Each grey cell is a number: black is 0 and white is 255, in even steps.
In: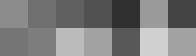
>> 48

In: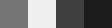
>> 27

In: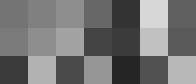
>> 37

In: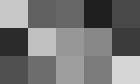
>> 30

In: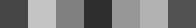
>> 46

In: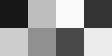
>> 23

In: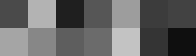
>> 15

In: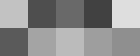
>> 65

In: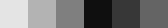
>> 15

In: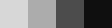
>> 15
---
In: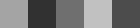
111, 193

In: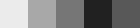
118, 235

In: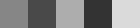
173, 218

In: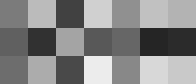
88, 236

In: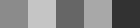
102, 197

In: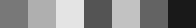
84, 228

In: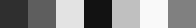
18, 249

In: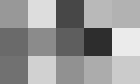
94, 235
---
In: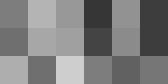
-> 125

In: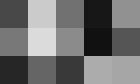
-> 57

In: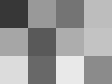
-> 104

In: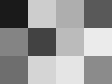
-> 213

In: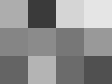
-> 180

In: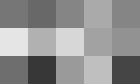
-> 154

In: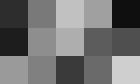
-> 58

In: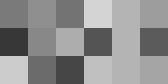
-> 192

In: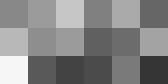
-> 75
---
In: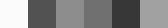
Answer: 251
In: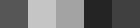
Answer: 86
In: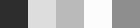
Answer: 45
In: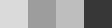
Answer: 218
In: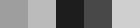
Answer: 158
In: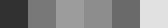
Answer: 49
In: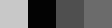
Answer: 200
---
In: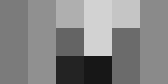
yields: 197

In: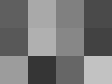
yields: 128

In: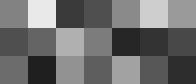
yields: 206

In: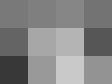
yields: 134

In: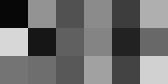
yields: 61

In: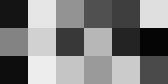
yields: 62
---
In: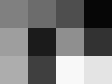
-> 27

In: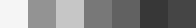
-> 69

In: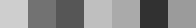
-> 86

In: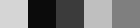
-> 59

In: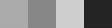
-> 135

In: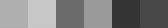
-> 72
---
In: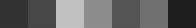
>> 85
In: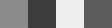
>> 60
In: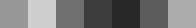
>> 40
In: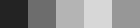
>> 180
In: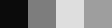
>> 125
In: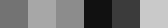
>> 17
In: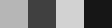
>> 64
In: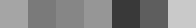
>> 57
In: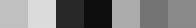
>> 172
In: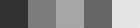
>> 166
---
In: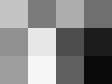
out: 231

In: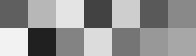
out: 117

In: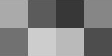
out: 205

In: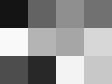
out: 180

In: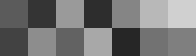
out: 38

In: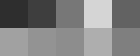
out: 141

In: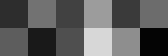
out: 215

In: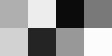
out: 36

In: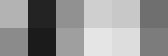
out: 229

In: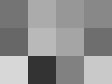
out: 185
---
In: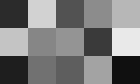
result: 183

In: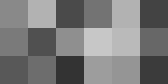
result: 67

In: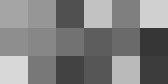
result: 208

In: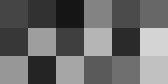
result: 103

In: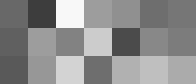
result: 118

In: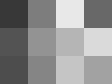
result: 104

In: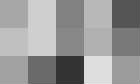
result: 85
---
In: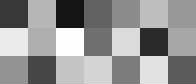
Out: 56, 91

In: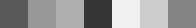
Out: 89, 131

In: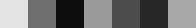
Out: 227, 169

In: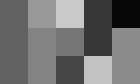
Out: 98, 139

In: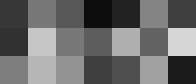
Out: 55, 27

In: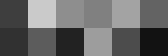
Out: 62, 18

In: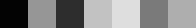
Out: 3, 174
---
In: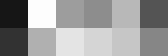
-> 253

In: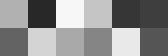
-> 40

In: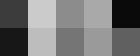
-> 203

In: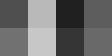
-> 185

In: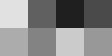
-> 96

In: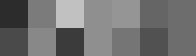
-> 123

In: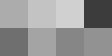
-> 195

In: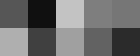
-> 16
